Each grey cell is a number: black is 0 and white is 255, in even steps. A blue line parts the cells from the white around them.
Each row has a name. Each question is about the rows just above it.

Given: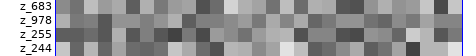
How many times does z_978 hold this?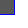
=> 1
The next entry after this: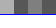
[66]
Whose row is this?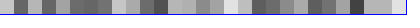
z_244
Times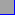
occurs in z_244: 3
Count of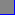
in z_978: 3
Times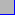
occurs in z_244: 4
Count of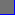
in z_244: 2

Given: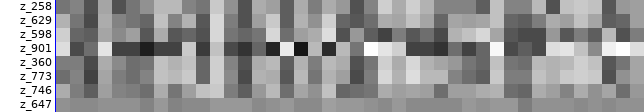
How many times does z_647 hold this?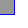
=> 11
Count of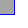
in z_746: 3
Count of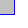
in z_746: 2
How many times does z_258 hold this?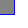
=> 8

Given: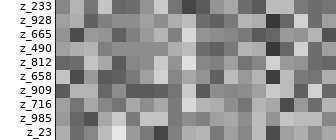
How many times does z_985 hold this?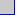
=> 1
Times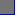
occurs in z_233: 3
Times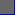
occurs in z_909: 2
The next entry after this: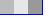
[122]
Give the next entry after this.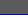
[97]
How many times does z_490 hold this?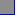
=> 4

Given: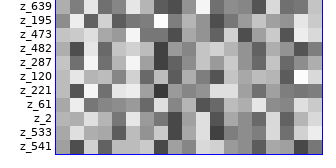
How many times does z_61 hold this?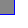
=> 3
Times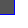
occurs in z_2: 1

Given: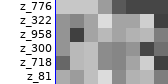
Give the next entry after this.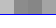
[207]
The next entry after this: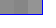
[70]
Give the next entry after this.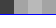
[178]
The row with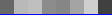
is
z_718
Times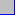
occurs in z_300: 1
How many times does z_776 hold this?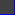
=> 0

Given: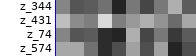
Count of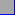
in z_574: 2
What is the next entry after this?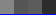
[36]
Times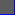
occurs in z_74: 2
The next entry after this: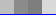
[126]
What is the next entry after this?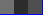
[161]
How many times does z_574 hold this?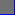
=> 1

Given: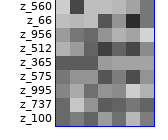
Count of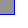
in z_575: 3
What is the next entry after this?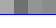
[205]
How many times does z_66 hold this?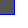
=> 1
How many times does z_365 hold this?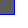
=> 3
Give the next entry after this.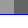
[64]
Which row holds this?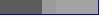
z_365

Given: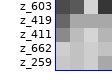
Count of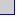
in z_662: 2
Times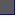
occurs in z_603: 1
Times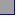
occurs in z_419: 0
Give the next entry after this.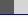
[54]

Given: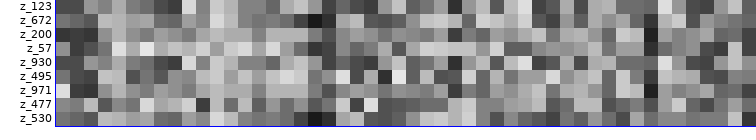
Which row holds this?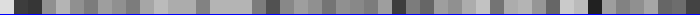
z_971
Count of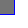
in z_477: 3

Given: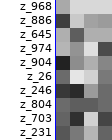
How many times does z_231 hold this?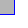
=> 1
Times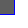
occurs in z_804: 2
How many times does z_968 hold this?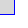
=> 3
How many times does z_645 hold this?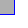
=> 3

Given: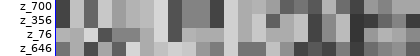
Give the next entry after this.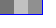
[68]
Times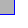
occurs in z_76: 3
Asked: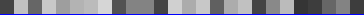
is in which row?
z_356
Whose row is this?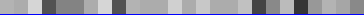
z_76
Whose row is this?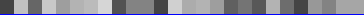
z_700

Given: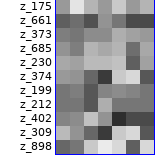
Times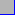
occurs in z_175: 2
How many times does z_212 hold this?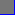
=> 5
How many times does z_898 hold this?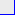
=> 1
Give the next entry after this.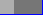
[118]

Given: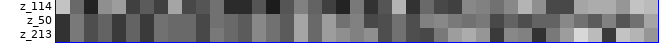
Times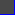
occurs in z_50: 3
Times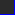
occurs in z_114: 2
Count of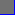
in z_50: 8
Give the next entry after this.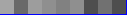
[72]

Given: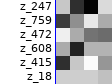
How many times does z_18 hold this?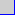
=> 3
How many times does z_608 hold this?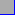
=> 1
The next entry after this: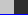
[3]

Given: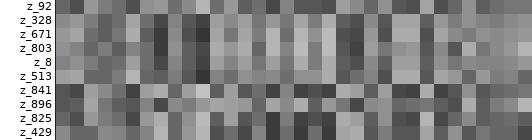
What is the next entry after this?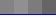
[110]
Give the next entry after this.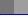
[118]

